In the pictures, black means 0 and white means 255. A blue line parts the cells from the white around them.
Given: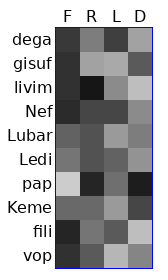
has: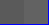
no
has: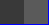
no
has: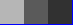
no
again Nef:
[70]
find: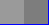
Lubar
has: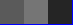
no
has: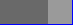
yes

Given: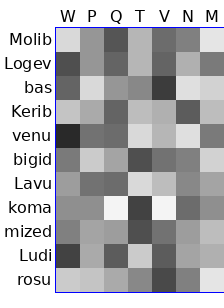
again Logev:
[100]
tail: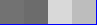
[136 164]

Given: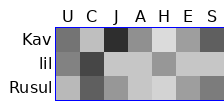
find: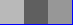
Rusul
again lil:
[198]
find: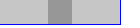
lil
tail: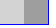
[124]
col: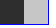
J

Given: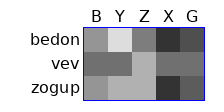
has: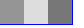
no
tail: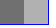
[112 112]
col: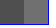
G
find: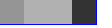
zogup
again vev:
[112]
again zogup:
[177]

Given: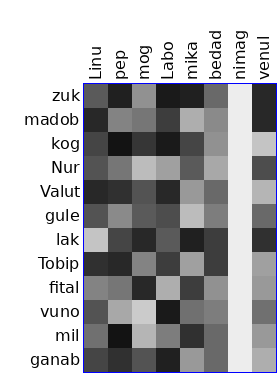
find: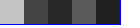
lak
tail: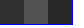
[153 105 237 181]
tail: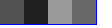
[237 174]
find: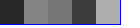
madob
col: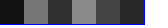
pep
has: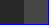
no

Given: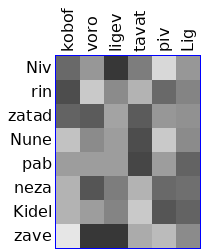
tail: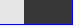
[171 187 139]
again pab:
[157]
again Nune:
[139]
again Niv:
[151]
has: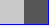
yes
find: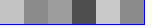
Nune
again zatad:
[91]

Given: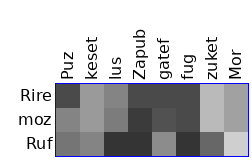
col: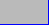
zuket
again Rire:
[74]
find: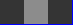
Ruf
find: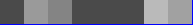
Rire
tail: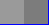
[ 59  81  74 186 161]
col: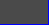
fug
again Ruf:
[52]

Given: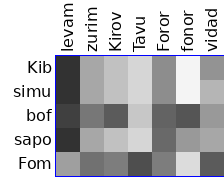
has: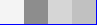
no
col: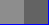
Foror

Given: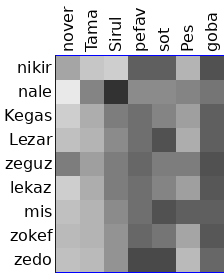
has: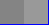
no
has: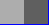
yes
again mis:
[95]
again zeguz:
[125]
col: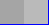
Pes
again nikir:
[95]
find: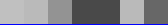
zedo

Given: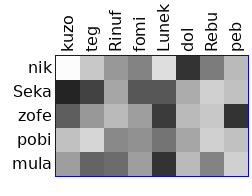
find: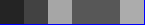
Seka
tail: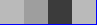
[200  51]
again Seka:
[87]
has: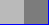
no
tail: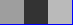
[131 208]
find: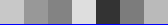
nik

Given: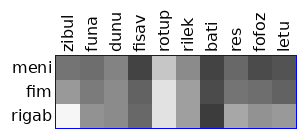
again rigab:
[146]
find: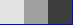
rigab
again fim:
[98]
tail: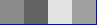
[ 75 116 110  98]
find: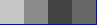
meni
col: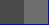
fofoz

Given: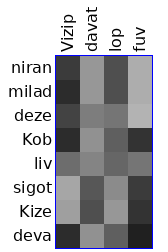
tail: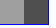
[151  51]
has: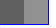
no
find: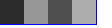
milad
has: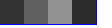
no
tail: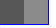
[59]
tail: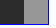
[ 79 173]

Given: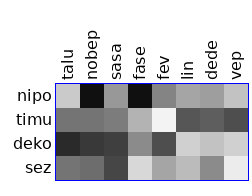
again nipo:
[16]
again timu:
[116]
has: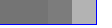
yes
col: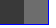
nobep
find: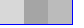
sez

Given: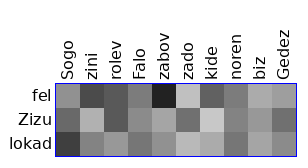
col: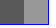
rolev
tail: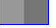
[145 185 171 118 165 139]

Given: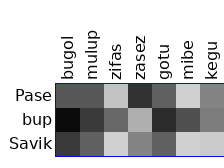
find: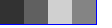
Pase
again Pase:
[88]
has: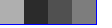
yes

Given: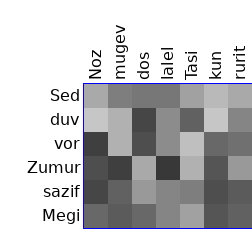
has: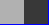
no
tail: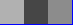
[ 97 198 133]

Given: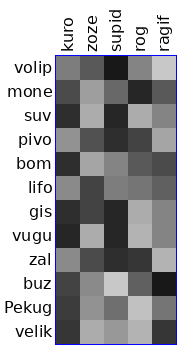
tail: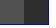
[ 67 165]
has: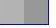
no
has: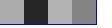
yes
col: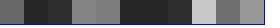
supid

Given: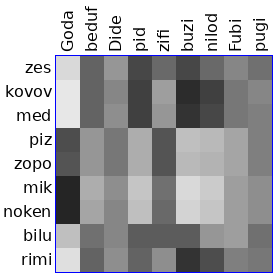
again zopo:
[84]
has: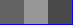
yes
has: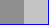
yes

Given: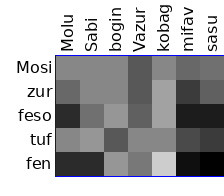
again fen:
[43]
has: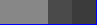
yes
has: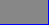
yes
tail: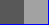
[59 96]
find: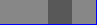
Mosi
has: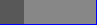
no
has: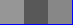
yes

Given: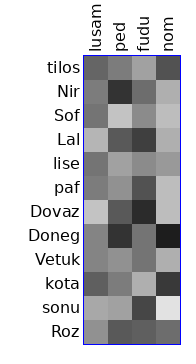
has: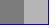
no
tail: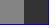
[116  29]
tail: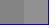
[116 175]

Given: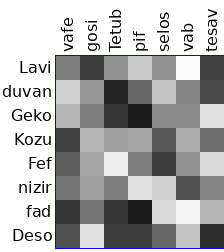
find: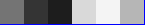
fad
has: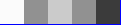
no
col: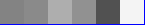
vab
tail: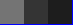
[217 244 182]
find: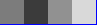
Fef
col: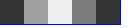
Tetub

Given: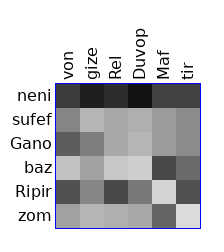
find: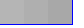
zom
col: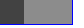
tir
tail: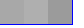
[140]
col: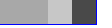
Rel

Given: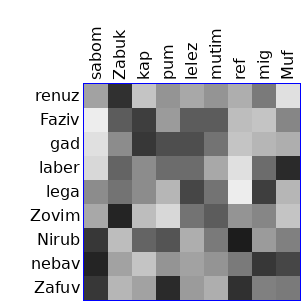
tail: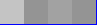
[122  55  70]
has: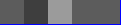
yes
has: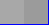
no

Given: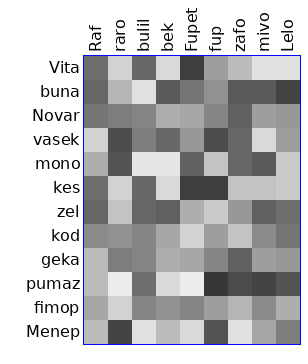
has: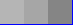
no
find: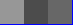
vasek

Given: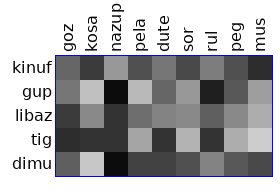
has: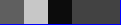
yes
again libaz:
[137]
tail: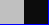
[185 102 152  31  88 158]
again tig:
[51]

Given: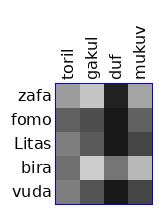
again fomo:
[97]
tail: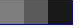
[70]
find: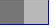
bira
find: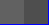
fomo
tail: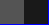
[70]
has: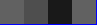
yes
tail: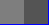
[25 70]

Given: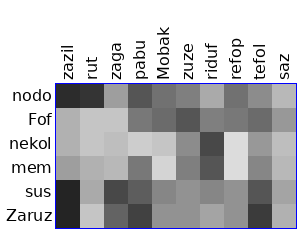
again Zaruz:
[146]
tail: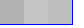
[205 197 140  72 220 152 190]

